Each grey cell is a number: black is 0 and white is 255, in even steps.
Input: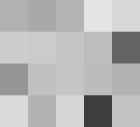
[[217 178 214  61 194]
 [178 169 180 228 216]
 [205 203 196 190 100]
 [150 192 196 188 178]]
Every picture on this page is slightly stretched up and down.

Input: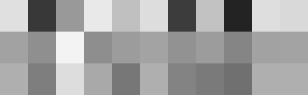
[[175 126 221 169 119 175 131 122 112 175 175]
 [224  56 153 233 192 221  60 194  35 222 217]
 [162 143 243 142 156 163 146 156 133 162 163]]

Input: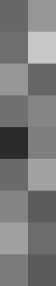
[[122  90]
 [103 150]
 [110 199]
 [150 102]
 [111 133]
 [ 42 126]
 [107 161]
 [132  93]
 [160 108]]

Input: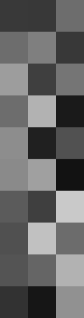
[[ 50  22 145]
 [ 57  56 109]
 [109 127  56]
 [157  63 117]
 [109 178  26]
 [141  32  81]
 [138 160  18]
 [ 91  63 201]
 [ 80 193 108]
 [ 84 101 178]]

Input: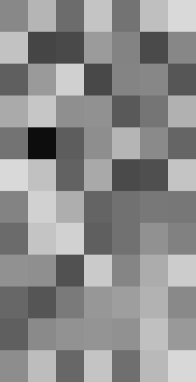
[[141 189 103 196 111 185 216]
 [136 181 108 196 115 191 217]
 [194  69  73 155 131  74 135]
 [ 95 154 208  72 132 135  86]
 [170 198 143 145  89 117 177]
 [115  13  93 142 181 138 101]
 [217 193  98 169  74  79 196]
 [131 209 174 100 113 120 119]
 [107 196 209  95 113 145 129]
 [145 143  81 202 133 172 204]
 [103  85 122 151 158 178 137]
 [ 95 138 146 148 145 192 153]]

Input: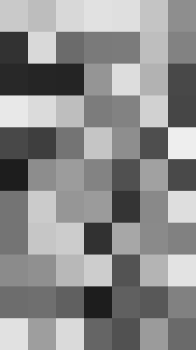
[[225 158 218 101  81 155 106]
 [201 189 216 225 223 196 142]
 [ 50 217 107 122 123 190 130]
 [ 40  37  36 149 221 178  72]
 [232 219 190 124 130 209  70]
 [ 72  62 116 197 142  78 238]
 [ 29 141 156 131  80 161  73]
 [116 203 150 155  52 137 222]
 [116 198 204  49 167 138 129]
 [139 144 184 205  83 180 227]
 [109 111  96  29  96  88 129]]

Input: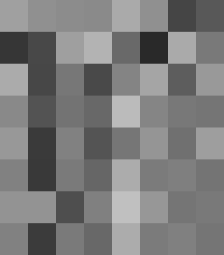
[[129  59 122 104 172 123 128 117]
 [160 144 140 138 170 144  69  88]
 [ 54  72 159 179 105  41 170 121]
 [171  71 119  73 132 165  93 153]
 [137  83 115 104 187 133 120 117]
 [152  58 129  84 118 149 112 158]
 [129  57 122 102 172 123 127 116]
 [147 147  78 128 192 151 117 121]]

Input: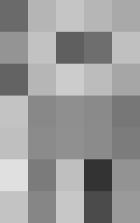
[[195 134 199  75 154]
 [106 181 197 182 169]
 [148 194  95 110 192]
 [ 99 182 204 188 166]
 [195 136 143 138 119]
 [191 139 144 139 124]
 [224 123 191  51 147]]
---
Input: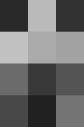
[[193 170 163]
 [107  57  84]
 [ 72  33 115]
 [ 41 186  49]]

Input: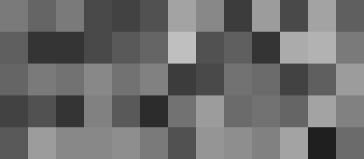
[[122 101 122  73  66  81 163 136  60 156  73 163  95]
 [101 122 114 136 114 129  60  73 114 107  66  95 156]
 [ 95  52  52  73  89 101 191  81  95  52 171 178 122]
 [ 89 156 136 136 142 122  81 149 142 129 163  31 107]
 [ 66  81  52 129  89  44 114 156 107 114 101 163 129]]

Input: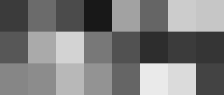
[[134 140 184 147 101 234 219  67]
 [ 87 170 211 120  81  45  59  53]
 [ 59 107  75  24 162 101 204 198]]

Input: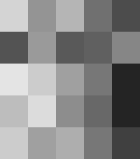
[[228 204 160 119  36]
 [212 148 181 112  76]
 [204 160 174 119  64]
 [189 220 141 104  36]
 [ 83 154  89  96 134]]

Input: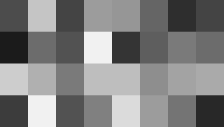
[[205 176 122 190 190 142 163 170]
 [ 76 197  68 156 150 101  46  68]
 [ 60 241  82 128 219 156 116  40]
 [ 27 108  82 241  52  94 122 108]]

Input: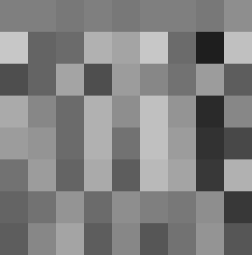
[[199 100 107 177 164 199 107  30 192]
 [170 135 107 177 142 192 148  42 135]
 [156 148 107 177 114 192 156  50  72]
 [127 127 120 127 120 127 127 120 142]
 [114 156 100 170  93 185 164  56 177]
 [100 114 148 107 142 127 120 142  56]
 [ 93 135 164  93 135  86 114 148  86]
 [ 78 100 164  78 156 135 114 156  93]]

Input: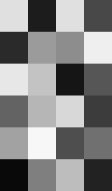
[[231 195  21  86]
 [224  28 224  72]
 [162 247  78 112]
 [ 99 182 216  60]
 [ 42 155 141 239]
 [  9 127 189  34]]

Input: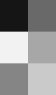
[[242 167]
 [133 202]
 [ 21 105]]

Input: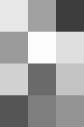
[[231 161  60]
 [209 106 195]
 [155 252 223]
 [ 85 126 147]]
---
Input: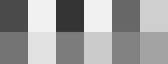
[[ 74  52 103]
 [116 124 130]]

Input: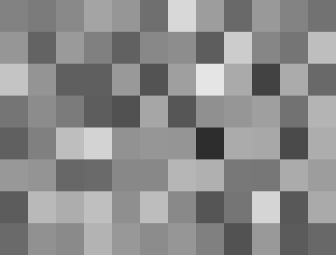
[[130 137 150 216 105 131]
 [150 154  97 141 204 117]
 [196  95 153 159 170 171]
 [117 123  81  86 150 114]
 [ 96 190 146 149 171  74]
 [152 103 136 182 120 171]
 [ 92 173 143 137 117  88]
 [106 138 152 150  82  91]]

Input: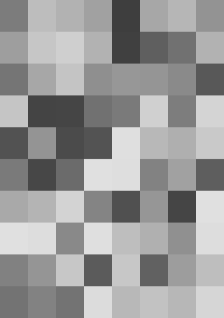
[[124 178  62 182]
 [158 207  64 113]
 [117 196 151 138]
 [197  69 122 125]
 [ 82  75 223 175]
 [122 107 222 161]
 [169 211  80  69]
 [224 137 190 144]
 [129 199 199 157]
 [115 115 184 183]]

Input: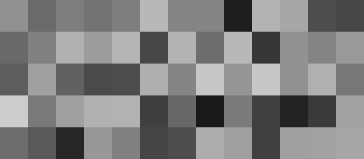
[[145 126 126 132  30 167  70]
 [105 177 181 179 184 146 153]
 [ 93  97  76 133 149 145 119]
 [205 159 178 103 122  34 162]
 [109  38 129  78 159 160 167]]

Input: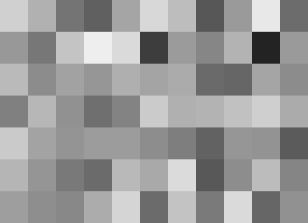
[[208 116 165 189 154 108]
 [152 196 218 155 179 154]
 [186 162 175 171 102 140]
 [128 145 131 176 193 171]
 [202 148 156 126 150  91]
 [181 121 185 219 141 133]
 [158 136 213 195 218 145]]

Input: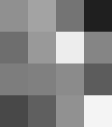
[[144 116]
 [110 237]
 [125 139]
 [ 72 145]]

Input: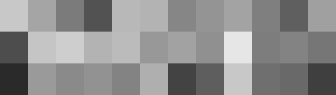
[[200 123 184 134 163  95]
 [ 77 206 187 162 230 131]
 [ 42 138 131  67 200 105]]
